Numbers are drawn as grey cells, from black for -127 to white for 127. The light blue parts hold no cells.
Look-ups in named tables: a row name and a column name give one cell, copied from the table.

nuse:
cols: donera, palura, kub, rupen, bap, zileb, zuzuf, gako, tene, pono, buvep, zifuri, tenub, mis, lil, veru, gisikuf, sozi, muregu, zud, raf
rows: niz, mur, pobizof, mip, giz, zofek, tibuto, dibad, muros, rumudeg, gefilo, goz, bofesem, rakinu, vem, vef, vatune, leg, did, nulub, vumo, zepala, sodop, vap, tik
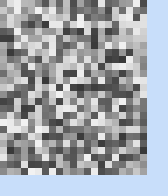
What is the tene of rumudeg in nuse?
87
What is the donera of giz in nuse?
-37
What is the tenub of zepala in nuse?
-42
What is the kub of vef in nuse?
72
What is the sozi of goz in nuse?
62
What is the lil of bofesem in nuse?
-56
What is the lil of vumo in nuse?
-66
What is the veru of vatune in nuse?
8
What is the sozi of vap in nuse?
-14
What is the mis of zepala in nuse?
63
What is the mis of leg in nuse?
108
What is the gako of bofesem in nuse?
105
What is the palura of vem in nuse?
-50
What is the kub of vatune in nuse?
13
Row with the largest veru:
tibuto

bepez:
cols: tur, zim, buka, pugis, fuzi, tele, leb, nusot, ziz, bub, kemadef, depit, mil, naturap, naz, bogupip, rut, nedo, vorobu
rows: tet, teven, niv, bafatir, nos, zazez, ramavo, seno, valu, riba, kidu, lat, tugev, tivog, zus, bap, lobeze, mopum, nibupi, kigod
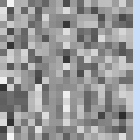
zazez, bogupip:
36
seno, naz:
-4
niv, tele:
-24
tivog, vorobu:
72
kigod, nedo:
91
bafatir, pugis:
54
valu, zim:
82
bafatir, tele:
-5
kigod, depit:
-5

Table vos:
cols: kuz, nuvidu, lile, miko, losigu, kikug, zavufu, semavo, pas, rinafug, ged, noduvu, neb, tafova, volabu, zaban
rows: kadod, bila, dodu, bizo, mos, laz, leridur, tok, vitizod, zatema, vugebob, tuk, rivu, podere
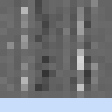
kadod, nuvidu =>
-24
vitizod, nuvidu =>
-17
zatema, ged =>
-37
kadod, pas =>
-25
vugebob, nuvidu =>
-20
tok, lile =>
-29
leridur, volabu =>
-23
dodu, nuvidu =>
-18

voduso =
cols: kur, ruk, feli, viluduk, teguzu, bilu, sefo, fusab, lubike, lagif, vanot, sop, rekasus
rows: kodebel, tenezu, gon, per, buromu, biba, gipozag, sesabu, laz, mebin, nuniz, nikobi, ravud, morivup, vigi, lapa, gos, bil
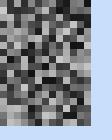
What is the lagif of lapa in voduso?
67
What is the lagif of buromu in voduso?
70
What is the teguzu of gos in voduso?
-81
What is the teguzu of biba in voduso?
39
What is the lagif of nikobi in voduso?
55
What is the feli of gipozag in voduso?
65
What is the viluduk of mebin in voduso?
53
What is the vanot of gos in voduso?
-102
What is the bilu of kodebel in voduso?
-63
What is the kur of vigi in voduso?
47
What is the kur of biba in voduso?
-61
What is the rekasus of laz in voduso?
22
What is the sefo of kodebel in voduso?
-16
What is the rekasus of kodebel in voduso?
-107

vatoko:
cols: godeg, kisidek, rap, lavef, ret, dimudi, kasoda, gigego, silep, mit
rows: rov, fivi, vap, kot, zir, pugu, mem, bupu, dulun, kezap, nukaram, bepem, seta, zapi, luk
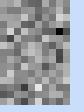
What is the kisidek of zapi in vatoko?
-26
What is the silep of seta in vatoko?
-11
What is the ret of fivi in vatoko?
24
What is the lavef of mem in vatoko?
18
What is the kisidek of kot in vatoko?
37
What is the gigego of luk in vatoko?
8
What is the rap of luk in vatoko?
-12
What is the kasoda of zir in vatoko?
-28
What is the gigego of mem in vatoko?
-29
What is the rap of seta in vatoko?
-12

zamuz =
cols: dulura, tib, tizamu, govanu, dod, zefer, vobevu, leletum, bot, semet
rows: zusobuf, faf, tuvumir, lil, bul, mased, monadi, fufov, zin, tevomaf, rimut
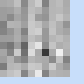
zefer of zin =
46
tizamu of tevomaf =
58
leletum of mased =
54
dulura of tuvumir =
29
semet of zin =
2
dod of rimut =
57
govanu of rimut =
5
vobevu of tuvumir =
20
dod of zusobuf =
57
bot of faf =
56
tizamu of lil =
50
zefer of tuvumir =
27
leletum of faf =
54
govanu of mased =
21
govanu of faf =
21
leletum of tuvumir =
55
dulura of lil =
0
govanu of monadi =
-26

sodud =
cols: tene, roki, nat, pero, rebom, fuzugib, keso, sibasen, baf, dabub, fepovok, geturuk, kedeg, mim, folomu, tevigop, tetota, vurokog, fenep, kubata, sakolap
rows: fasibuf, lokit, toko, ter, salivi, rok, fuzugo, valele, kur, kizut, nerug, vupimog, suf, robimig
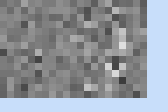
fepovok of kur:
17
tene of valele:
-51
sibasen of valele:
8
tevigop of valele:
38
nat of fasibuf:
-10
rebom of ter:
26
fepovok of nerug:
-5
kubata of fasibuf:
0
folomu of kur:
21
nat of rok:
-11
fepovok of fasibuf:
-17
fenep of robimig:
-9
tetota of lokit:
54

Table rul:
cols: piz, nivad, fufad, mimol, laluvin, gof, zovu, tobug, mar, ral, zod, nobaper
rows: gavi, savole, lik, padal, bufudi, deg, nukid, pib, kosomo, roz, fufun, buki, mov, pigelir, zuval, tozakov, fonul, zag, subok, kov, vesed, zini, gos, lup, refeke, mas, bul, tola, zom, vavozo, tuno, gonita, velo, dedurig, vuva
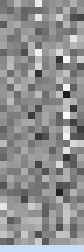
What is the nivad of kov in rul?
8
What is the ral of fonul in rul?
122
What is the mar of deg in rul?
-3
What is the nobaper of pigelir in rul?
19
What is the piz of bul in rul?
-42
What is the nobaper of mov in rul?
23
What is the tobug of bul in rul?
22
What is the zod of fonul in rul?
35
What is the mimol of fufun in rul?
-1
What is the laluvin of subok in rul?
-14
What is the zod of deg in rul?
102
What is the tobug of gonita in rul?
39
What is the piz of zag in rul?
16
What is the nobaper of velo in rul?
10
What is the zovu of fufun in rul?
27
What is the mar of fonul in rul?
-34
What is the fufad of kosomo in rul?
16
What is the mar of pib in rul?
90
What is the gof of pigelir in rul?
58

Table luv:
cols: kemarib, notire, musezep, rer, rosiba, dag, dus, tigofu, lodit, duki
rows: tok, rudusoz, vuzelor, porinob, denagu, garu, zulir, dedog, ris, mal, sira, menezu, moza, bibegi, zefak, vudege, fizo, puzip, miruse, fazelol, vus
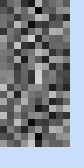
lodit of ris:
27
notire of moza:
-54
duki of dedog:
-81
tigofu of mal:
-79
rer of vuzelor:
-27
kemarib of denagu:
-74
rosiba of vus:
69
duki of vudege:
58
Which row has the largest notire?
bibegi

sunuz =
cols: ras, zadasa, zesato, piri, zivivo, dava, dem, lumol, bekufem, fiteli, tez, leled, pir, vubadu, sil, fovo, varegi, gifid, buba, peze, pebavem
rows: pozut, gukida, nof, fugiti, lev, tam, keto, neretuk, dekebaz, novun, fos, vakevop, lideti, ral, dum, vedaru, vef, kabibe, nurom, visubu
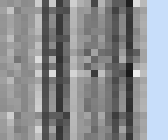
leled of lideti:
25
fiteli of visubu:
-22
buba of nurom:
-49
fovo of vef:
-19
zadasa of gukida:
67
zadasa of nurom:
39
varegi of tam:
-54

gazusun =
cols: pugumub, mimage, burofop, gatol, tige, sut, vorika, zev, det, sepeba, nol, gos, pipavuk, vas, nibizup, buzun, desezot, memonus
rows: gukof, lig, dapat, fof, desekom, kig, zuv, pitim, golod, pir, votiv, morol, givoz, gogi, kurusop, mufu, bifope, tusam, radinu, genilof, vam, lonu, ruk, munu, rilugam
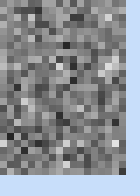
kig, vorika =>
17
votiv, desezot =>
18
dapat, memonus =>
-24
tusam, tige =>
17
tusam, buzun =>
9
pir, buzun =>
92
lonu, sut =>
15
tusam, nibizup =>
-41
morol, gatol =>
33
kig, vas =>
20
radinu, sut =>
-55

